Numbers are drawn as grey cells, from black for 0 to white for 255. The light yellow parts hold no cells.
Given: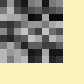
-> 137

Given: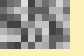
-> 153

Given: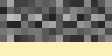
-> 134

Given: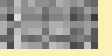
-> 101

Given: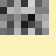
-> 141

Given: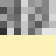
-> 199

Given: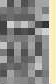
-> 163
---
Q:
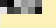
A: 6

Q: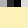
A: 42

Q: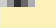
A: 145

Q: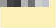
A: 70

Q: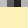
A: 95

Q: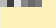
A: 65

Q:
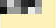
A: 209
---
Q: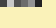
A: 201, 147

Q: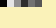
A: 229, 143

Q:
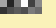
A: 251, 165

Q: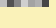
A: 207, 192

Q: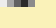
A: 237, 167

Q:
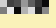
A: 234, 220
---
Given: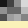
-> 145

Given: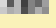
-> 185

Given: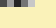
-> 37

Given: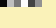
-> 120

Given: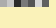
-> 43

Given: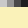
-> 73
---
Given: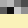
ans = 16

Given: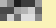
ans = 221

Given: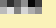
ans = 213

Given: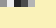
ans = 38

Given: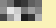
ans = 28

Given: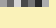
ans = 117

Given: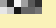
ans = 101

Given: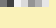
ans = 148

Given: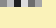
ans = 221

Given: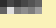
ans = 141
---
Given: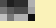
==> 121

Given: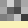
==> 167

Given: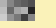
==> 191

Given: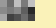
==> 137

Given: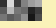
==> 91

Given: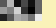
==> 156

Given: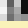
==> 245
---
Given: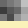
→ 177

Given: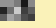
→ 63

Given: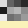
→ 154

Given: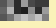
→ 127

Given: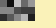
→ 31

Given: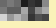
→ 68

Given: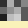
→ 89

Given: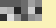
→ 161

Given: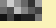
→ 118
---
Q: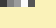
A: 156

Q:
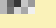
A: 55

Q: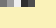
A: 239

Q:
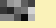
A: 165

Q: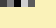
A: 6

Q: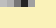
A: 119

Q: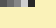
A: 135
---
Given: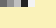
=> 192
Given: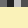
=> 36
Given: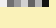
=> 99
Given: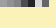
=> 36
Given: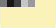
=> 64
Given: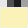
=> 80
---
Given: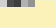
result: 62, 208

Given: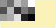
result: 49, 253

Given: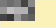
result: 178, 192

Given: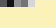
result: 146, 214

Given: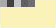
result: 197, 197

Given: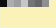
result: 198, 198
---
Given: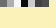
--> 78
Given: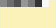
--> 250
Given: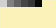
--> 8
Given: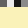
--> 138
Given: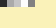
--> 129
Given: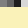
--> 215
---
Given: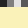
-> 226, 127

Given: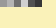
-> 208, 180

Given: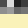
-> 219, 155

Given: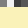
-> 242, 126

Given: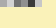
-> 211, 199

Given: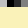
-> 192, 127

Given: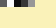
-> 252, 151

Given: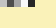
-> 249, 195

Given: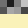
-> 195, 167

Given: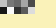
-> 249, 220
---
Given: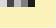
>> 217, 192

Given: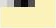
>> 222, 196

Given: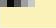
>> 201, 159

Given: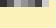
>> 205, 180

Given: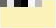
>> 248, 233

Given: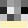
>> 237, 221
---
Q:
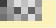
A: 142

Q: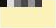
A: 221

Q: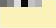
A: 137

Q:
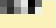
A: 42

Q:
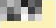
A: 60

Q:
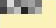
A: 148

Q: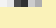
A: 231

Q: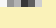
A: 149

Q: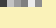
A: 195
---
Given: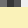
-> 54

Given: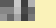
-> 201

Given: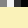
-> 244

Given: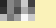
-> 106

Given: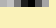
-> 1

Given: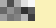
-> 171

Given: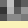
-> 193

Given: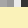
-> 152
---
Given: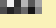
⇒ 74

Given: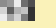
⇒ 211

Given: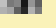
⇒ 176

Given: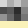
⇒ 76

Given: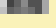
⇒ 191

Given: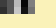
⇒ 47

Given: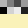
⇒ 4
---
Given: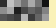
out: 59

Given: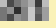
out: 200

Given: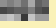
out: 196

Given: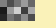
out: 91

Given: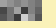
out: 205

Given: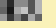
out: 69

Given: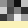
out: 118

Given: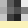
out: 65
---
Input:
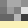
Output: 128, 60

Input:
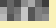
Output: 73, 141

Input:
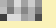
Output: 177, 77

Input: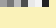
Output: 159, 34

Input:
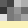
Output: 92, 162

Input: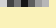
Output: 210, 183
